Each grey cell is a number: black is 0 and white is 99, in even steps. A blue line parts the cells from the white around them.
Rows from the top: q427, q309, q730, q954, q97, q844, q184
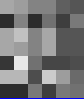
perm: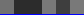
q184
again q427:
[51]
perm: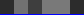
q184

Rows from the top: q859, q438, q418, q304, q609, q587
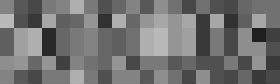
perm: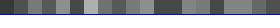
q587
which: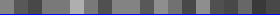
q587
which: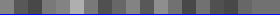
q859

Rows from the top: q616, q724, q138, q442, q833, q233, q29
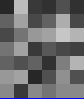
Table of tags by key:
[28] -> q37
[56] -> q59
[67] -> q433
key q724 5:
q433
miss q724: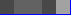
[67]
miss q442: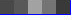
[25]
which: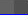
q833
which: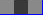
q29
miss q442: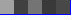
[34]
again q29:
[53]

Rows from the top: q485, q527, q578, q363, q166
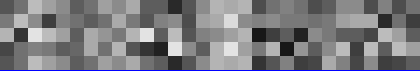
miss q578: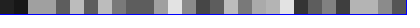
[58]
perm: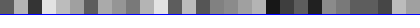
q578
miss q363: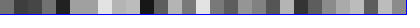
[40]
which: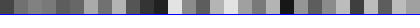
q363

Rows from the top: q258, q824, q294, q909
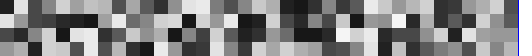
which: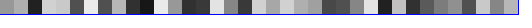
q909
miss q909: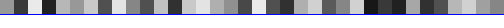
[48]
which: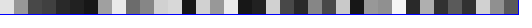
q824
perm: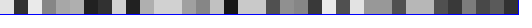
q909
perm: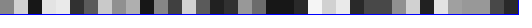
q294
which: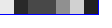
q294

